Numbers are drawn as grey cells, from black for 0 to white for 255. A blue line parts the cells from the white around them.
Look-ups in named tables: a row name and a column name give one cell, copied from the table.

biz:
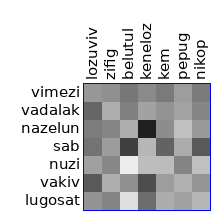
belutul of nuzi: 236
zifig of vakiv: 174
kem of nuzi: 188
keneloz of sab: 183
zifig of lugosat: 132
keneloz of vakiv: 77
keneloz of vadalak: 162
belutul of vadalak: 128
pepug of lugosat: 161
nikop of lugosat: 182
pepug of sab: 171
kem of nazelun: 141
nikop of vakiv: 149
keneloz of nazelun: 32
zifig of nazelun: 133

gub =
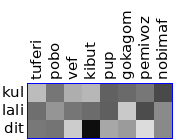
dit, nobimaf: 137
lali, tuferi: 111
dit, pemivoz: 220
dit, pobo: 116
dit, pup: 167
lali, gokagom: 201
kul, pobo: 118
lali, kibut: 108
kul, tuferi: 188
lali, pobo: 149
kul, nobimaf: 73
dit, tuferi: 120
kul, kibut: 183
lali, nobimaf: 138
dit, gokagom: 155
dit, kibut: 14
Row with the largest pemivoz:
dit

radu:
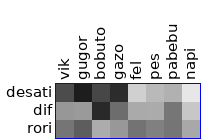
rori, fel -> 115
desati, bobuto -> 71
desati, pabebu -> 177
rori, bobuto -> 172
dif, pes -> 171
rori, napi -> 168
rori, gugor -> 93
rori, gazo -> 152
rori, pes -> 128
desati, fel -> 208
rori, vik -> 117
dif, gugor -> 154
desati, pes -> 185
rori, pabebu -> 117
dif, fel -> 170
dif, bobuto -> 41
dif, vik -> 151
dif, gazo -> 109

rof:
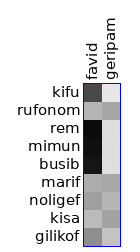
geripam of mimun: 222
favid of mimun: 15
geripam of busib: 223
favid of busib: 21
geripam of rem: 221
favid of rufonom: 181

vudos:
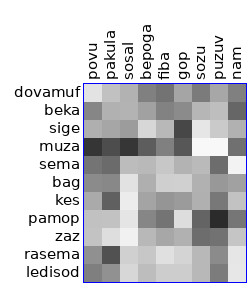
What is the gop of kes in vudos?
155
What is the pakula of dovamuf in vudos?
193
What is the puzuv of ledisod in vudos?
124
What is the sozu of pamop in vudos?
100
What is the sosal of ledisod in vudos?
215
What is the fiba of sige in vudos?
184
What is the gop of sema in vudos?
179
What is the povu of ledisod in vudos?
127
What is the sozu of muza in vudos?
248
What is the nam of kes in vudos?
194
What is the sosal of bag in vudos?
226
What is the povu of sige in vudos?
175
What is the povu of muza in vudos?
53
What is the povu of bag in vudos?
139
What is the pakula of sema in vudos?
107

